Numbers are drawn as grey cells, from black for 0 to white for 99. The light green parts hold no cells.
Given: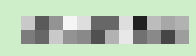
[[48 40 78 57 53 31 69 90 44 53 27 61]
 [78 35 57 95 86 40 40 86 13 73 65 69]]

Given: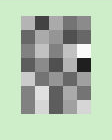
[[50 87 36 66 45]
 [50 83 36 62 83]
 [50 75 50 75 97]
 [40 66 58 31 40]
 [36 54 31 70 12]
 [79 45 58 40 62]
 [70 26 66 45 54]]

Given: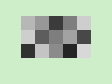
[[19 76 54 14 84]
 [71 59 23 49 80]
 [80 36 49 63 28]]

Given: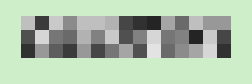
[[31 83 46 41 69 50 78 31 50 83 46 50 14 78 27]
 [19 59 36 23 59 27 46 64 31 88 41 54 64 83 19]
 [74 23 78 54 74 74 69 27 19 14 64 41 74 59 59]]

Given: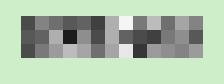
[[29 51 43 34 38 25 68 95 47 73 43 64 51]
 [29 47 60 73 64 43 64 90 21 60 55 51 60]
 [34 38 68 11 55 29 68 38 29 25 47 55 34]]

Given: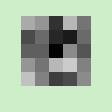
[[66 58 19 71 45]
 [75 50 24 29 54]
 [58 45 71 79 50]
 [29 41 15 10 41]
 [37 37  1 54 33]]

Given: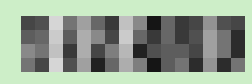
[[53 45 75 22 67 27 49 71 13 31 36 36 27 62 45 17]
 [36 40 79 36 67 53 27 79 40 22 40 22 31 62 45 17]
 [27 31 83 45 62 40 22 75 53  8 40 22 27 57 31 27]
 [45 27 83 31 62 13 40 67 49  8 36 45 17 57 17 45]]

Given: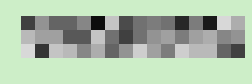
[[72 62 62 34 34 76 44 25 44 57 62 48 62 67 52 57]
 [25 57 39 39 52  5 76 29 44 48 44 15 48 10 84 67]
 [84 20 76 72 52 67 39 57 80 62 48 80 72 72 39 25]]
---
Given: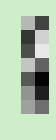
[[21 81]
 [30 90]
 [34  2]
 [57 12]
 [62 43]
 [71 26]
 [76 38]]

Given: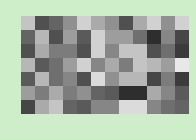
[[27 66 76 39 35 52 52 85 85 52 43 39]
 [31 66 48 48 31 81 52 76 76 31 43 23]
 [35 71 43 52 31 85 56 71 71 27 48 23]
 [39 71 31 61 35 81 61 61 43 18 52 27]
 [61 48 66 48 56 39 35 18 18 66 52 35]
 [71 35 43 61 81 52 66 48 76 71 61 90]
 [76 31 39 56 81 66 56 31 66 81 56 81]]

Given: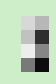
[[47  5]
 [75 18]
 [84 71]
 [92 52]]

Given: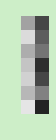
[[63 27]
 [67 45]
 [71 50]
 [76 18]
 [81 27]
 [85 36]
 [89 14]]

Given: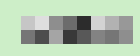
[[46 30 64 22 34 51 46 55]
 [77 86 55 42 17 82 69 59]]

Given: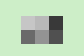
[[41 57 31]
 [77 72 22]]

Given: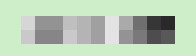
[[78 52 52 78 70 62 88 57 47 30 34]
 [83 57 57 74 70 62 88 66 43 21 16]]
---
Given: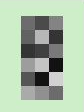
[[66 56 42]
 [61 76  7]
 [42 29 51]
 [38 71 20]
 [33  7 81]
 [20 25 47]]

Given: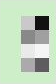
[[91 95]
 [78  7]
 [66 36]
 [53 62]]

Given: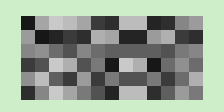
[[60  9 14 23 18 68 64 14 14 60 68 23 18]
 [56 73 37 23 60 23 47 32 32 47 23 42 68]
 [52 56 42 32 52 42 37 37 37 37 32 47 52]
 [23 32 78 68 32 47  9 78 68  9 42 56 42]
 [18 52 78 64 47 32 14 73 73 18 37 60 47]
 [ 9 64 78 73 64 23 18 73 73 14 18 52 60]]

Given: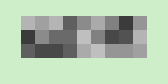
[[70 62 70 37 54 66 50 23 58]
 [37 28 28 37 66 74 58 58 62]
 [23 54 41 41 74 50 28 32 70]]

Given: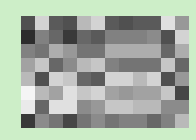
[[95 72 63 87 77 82 63 59 63 63 77 27]
 [91 40 87 87 54 59 77 77 72 72 54 54]
 [72 31 82 77 40 35 82 82 72 82 31 59]
 [63 77 40 54 72 77 50 45 45 45 77 40]
 [50 45 67 59 45 45 67 67 67 67 40 67]
 [31 82 35 31 72 82 35 31 35 35 87 59]
 [22 54 45 27 45 54 45 50 50 40 50 72]
 [17 50 40 22 40 35 50 50 50 54 31 82]]

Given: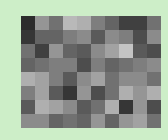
[[68 63 49 35 54 63 44 54 54 44]
 [54 54 39 44 39 58 39 58 63 44]
 [49 63 35 21 58 30 44 68 58 68]
 [44 25 58 39 35 54 63 76 35 30]
 [39 44 49 49 30 49 39 44 49 54]
 [35 68 63 54 35 44 68 21 58 30]
 [21 39 39 49 54 35 54 49 30 54]
 [17 58 44 72 68 49 39 25 25 44]]

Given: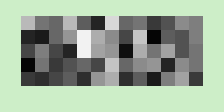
[[72 45 40 72 36 14 84 40 45 22 32 54 49]
 [27 49 27 14 94 63 58  6 67 45 63 32 45]
 [22 18 27 36 18 58 67 18 36 10 49 63 22]
 [14 10 40 58 94 67 54 27 76  2 36 32 49]
 [ 2 45 22 32 40 27 76 40 54 58 14 54 45]]

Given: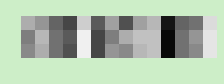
[[67 58 39 27 80 35 62 31 62 71  8 39 44 85]
 [53 67 44 31 93 27 58 53 71 75  3 44 53 89]
 [49 71 44 35 93 27 49 67 75 75  3 44 58 89]]
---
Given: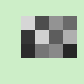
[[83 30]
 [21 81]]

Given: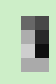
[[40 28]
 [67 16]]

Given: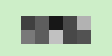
[[25 36]
 [47 36]]

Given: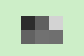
[[17 37]
 [38 44]]

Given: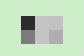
[[17 76]
 [48 76]]

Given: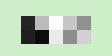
[[14 73]
 [12  5]]
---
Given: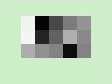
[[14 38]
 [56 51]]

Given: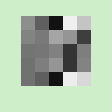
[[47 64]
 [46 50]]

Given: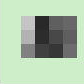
[[17 28]
 [25 21]]

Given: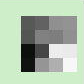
[[50 49]
 [27 92]]

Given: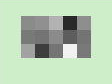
[[45 54]
 [24 45]]

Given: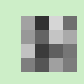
[[39 76]
 [23 37]]

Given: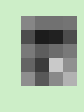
[[11 13]
 [36 42]]

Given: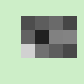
[[13 50]
 [44 36]]

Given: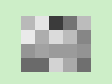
[[67 85]
 [63 60]]
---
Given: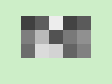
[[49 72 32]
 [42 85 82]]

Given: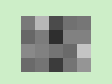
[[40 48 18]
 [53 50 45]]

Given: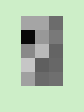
[[ 3 59 47]
 [53 72 39]]

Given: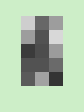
[[61 32 84]
 [23 30 60]]

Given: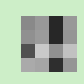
[[56 60 15]
 [31 78 56]]

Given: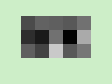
[[18 10 44]
 [37 26 78]]

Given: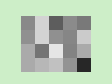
[[56 82 56]
 [66 45 89]]

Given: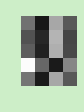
[[32 15 70]
 [36 13 68]]

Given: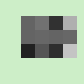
[[39 40 39]
 [13 33 18]]
